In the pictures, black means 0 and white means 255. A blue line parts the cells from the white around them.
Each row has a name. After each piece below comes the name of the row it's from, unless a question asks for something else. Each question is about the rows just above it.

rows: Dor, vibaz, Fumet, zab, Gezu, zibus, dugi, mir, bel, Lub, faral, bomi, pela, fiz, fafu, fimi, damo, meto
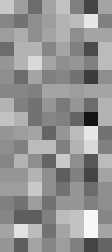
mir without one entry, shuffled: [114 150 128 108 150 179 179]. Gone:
[122]
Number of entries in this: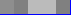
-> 5
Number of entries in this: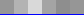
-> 6
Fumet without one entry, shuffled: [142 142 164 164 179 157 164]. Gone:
[172]
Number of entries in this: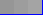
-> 3
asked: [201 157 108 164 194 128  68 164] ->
Dor

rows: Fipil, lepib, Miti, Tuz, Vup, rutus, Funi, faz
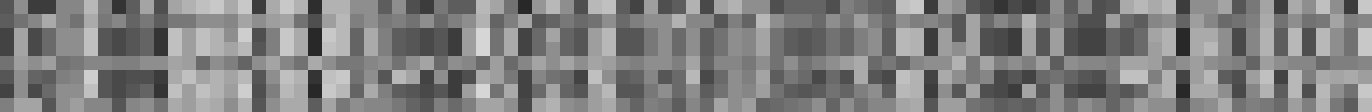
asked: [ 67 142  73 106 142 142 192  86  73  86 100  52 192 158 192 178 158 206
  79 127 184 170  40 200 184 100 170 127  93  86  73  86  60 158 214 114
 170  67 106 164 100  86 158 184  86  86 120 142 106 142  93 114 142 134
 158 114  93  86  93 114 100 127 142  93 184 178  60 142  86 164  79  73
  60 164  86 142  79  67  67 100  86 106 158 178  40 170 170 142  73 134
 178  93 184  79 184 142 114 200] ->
Funi
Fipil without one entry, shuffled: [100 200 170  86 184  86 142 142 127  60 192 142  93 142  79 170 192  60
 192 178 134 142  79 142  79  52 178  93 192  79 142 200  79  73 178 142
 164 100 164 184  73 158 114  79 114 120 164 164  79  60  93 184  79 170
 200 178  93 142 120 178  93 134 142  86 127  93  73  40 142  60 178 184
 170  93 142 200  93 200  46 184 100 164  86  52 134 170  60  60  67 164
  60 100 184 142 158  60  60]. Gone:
[150]
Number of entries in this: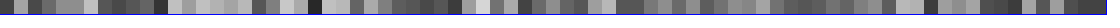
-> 79
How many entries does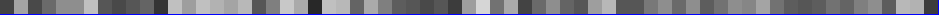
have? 67
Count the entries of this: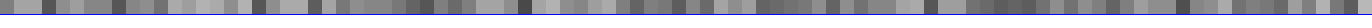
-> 98
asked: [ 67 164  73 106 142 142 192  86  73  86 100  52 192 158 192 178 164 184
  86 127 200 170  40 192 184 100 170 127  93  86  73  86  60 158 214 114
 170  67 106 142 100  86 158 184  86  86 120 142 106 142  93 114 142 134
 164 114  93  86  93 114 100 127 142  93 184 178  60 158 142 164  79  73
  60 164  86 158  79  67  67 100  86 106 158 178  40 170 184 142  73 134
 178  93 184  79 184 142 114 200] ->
Tuz
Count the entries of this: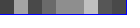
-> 9

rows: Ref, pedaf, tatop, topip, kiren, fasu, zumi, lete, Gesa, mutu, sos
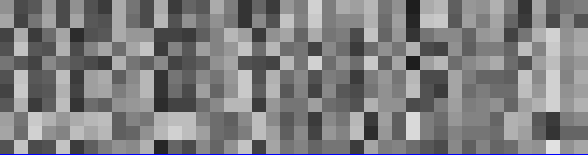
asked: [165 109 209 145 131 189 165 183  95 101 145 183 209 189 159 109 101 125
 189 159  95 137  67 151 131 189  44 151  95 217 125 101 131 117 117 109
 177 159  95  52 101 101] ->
mutu
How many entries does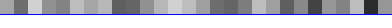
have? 28
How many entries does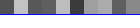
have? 10

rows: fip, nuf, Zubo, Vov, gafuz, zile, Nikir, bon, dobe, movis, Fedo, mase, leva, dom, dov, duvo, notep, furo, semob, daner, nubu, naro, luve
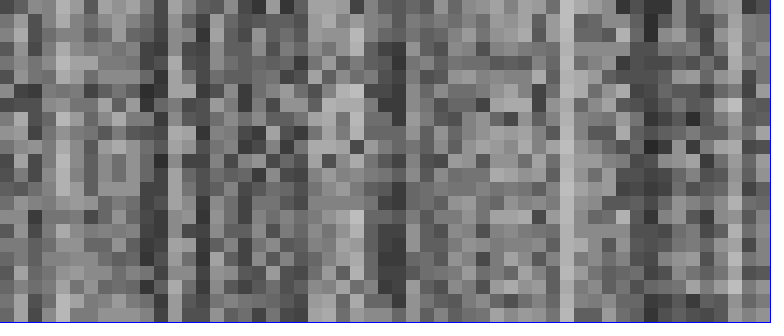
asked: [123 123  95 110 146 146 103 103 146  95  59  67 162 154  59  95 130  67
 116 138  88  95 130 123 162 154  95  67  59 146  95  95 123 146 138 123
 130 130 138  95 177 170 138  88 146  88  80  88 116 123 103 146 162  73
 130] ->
furo
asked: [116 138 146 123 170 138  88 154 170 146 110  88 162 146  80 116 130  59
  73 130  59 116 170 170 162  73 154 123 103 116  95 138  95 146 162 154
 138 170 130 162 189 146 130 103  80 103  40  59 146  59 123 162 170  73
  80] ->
Fedo
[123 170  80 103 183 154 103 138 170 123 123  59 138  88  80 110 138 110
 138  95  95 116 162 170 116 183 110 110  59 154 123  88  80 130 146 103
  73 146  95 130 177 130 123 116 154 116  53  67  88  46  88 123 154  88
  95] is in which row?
dobe
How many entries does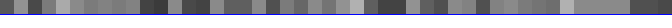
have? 48
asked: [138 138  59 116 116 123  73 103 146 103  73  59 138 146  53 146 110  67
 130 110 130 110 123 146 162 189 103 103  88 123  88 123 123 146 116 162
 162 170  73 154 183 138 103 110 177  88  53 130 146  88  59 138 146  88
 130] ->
duvo
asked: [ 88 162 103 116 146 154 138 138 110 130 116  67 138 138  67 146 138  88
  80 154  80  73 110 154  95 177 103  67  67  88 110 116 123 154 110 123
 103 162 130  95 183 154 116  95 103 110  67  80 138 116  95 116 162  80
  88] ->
daner
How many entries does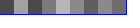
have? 9

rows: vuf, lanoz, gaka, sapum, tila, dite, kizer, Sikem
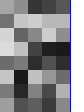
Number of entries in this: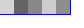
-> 5
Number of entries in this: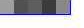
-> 5

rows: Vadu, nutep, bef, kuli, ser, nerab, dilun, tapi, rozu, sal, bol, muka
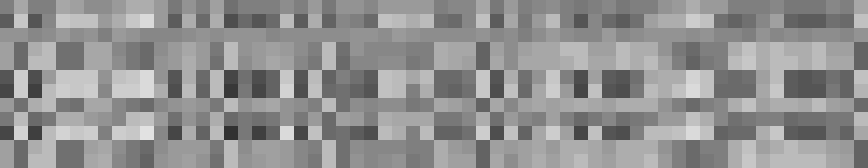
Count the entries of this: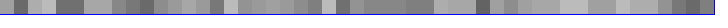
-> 51
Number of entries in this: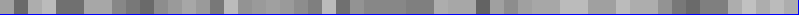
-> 57
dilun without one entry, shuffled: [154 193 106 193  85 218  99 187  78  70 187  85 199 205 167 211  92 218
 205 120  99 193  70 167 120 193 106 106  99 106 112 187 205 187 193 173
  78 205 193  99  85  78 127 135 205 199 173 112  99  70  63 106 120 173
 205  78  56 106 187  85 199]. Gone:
[180]
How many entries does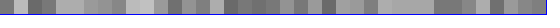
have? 39
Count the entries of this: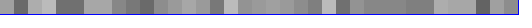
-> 37

